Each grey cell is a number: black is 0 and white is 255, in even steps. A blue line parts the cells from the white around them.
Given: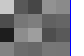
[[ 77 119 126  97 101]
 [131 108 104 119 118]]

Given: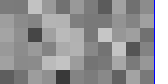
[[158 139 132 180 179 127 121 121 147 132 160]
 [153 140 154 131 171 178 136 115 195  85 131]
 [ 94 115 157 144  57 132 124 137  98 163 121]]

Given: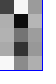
[[175  13 182]
 [170  51 152]]

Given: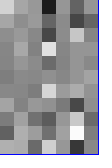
[[166 142 154 101 139  70 101]
 [134 168 130 225 134 149 149]
 [126 138 136 144 135 149 163]
 [164 131 152 145 122  72 143]
 [ 97 175 157 112 161 251 126]]

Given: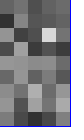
[[ 50 133  85  90  99]
 [ 75 160  59  82  60]
 [104 149  97 124  87]
 [149  82 161 116 170]]

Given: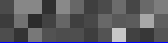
[[ 60 114  43  66 102  63  72 104  89  92 167  94]]
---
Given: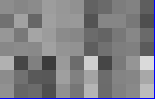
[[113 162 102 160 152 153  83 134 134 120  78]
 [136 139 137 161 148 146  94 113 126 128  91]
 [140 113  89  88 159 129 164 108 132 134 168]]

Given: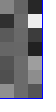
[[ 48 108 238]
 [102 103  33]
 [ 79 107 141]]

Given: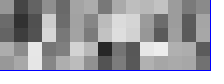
[[107  49  80 205 108 162 134 187 219 213 155 108 156  91 165]
 [173 140 231 118 127 211 184  39 116  87 231 237 176 173  91]]

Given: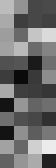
[[170  62  71  65]
 [162 186 107 132]
 [ 60  10  57 141]
 [ 19 150 100 111]
 [ 19 144  93 120]
 [ 98 149 171  32]]

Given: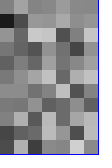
[[ 26  76 152 149 169 142 149]
 [118 100  83 146 113  70 146]
 [121 143 165 193 104 175 193]
 [122 119 146  96 107 142  96]
 [ 70  97 106 187 150  78 187]]

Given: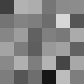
[[116 131 126 109 215  85]
 [164 125  94 153 161  98]
 [125  86 110  22 189 126]]
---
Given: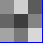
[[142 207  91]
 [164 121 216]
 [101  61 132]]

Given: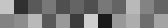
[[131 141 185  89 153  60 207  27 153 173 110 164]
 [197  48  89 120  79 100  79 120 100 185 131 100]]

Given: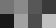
[[ 25 162  77 192]
 [117 138  87  58]]

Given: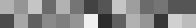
[[ 76 167  96 138 127 149 240  44  96 178 149  54 208 188]
 [178 149 197 107 178 117  66  85 197 158 107 117  85  85]]

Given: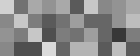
[[136 199 125  90 114 158 102 102 147 189]
 [147 125 199  79 125 114 158 102  55 125]
 [209 114 169 147 169  90 199 136 147 169]
 [136  79  79 218 102 180 180  90 189  90]]

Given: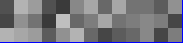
[[ 81 179 156  81  58 136 167 104 167 115 115  92 145]
 [179 167 156  92 145 179 104  70  92 104 136  70 125]
 [ 70 145 115  58 191 104 125 167 115 125 136 125  70]]

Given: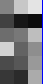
[[131 199 228]
 [109 120 190]
 [210  99 142]
 [ 75  87 153]
 [ 55  43 171]
 [ 65  23  13]]

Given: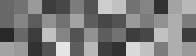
[[163 154  49  83 229  93 184  61  49 217 193 124 174 154]
 [104 133  93 145 114 163  93  71  83 154 124 145 174 124]
 [104 114 154  61  71 124  83 205 193 114 133  49 163 184]
 [ 40 104  61 193 133  83 145  93 114  61  71 193 174  61]]
